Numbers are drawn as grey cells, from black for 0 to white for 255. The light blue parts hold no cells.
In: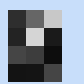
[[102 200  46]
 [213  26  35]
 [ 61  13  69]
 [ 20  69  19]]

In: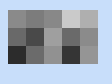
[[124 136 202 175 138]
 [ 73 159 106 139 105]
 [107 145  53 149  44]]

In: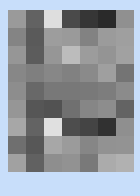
[[ 98 222  74  54  42 144 154]
 [ 90 157 154 130 155 159 132]
 [ 92 150 188 156 148 161 150]
 [127 135 129 138 159 116 135]
 [104 120 120 121 125 139 141]
 [ 86  82 112 134 141  99 150]
 [ 99 224  77  68  49 143 167]
 [ 87 167 155 134 146 147 111]
 [ 97 142 146 121 171 177 161]]

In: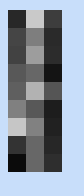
[[201  61  40]
 [126  42  69]
 [157  44  66]
 [103  20  88]
 [178  85  95]
 [ 88  29 128]
 [129  33 198]
 [103  39  51]
 [103  46  11]]

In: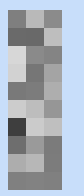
[[185 139 127]
 [105 190 106]
 [138 132 215]
 [118 164 210]
 [124 174 121]
 [189 150 204]
 [203 191  62]
 [154 123 110]
 [183 124 173]
 [130 128 128]]

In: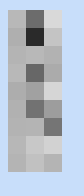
[[108 217 184]
 [ 42 196 175]
 [184 178 180]
 [103 171 184]
 [161 214 173]
 [114 157 177]
 [180 117 179]
 [200 210 183]
 [193 180 180]]
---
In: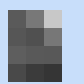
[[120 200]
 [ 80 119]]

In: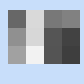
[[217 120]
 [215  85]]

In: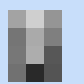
[[207 149]
 [170 127]]

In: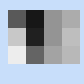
[[ 23 148]
 [ 32 148]]

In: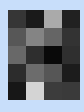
[[ 26 170]
 [132 101]]

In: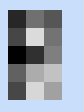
[[112  86]
 [219 115]]

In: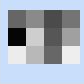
[[138  75]
 [206  86]]

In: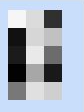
[[219  48]
 [214 193]]
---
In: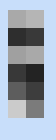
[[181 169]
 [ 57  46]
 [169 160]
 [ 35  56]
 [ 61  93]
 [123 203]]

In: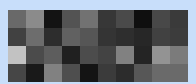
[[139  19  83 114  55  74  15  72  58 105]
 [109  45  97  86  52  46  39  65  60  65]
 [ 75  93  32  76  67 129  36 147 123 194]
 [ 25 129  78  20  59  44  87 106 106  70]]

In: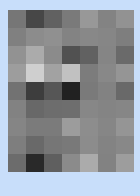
[[ 71  97 122 152 131 146 118]
 [140 144 131 136 134 126 128]
 [171 139  81  97 133 106 146]
 [207 162 193 124 136 149 157]
 [ 61  86  33 122 130 105 114]
 [104 109 110 135 132 134 130]
 [123 123 156 141 134 149 133]
 [105 118 121 140 131 136 126]
 [ 41  95 139 171 130 157 108]]

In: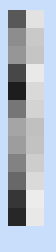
[[226  88]
 [201 141]
 [197 150]
 [233  71]
 [217  29]
 [211 118]
 [192 165]
 [194 157]
 [205 130]
 [218 104]
 [236  54]
 [232  39]]

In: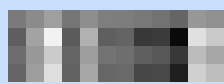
[[139 159 117 142 126 125 120 114 101 151 144 122]
 [163 242  91 177  95  99  56  59  10 224 201  94]
 [152 203 101 158 115 110  95  88  56 188 167 109]
 [158 222  98 167 102 105  71  72  30 208 190 101]]

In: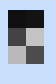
[[ 19  16]
 [195  67]
 [ 76 185]]

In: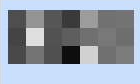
[[147  86  58 156 113 115  78]
 [222  82  94 112 120 110  68]
 [116  80  14 209 112 123  73]]

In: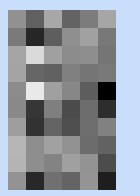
[[ 96 167  99 124 166 145]
 [ 38  94 143 161 120 122]
 [218 160 140 142 117 165]
 [102  97 128 117 121 164]
 [233 160 135  93   0 140]
 [ 54 127  75 109  45 137]
 [ 50 100  78 110 129 158]
 [141 161 146 108  98 182]
 [142 131 160 147  76 180]
 [ 40 112 100 148  30 147]]

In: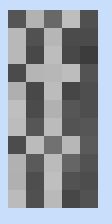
[[178 104 190  80  85]
 [ 81 182  75  75 184]
 [ 72 189  72  60 184]
 [181 183 189  83  75]
 [ 72 188  70  78 175]
 [ 75 177  86  78 191]
 [ 86 187  83  86 188]
 [187 113 183  90  76]
 [ 90 187 101  82 177]
 [ 78 191  82  77 176]
 [ 80 185  71  82 187]]
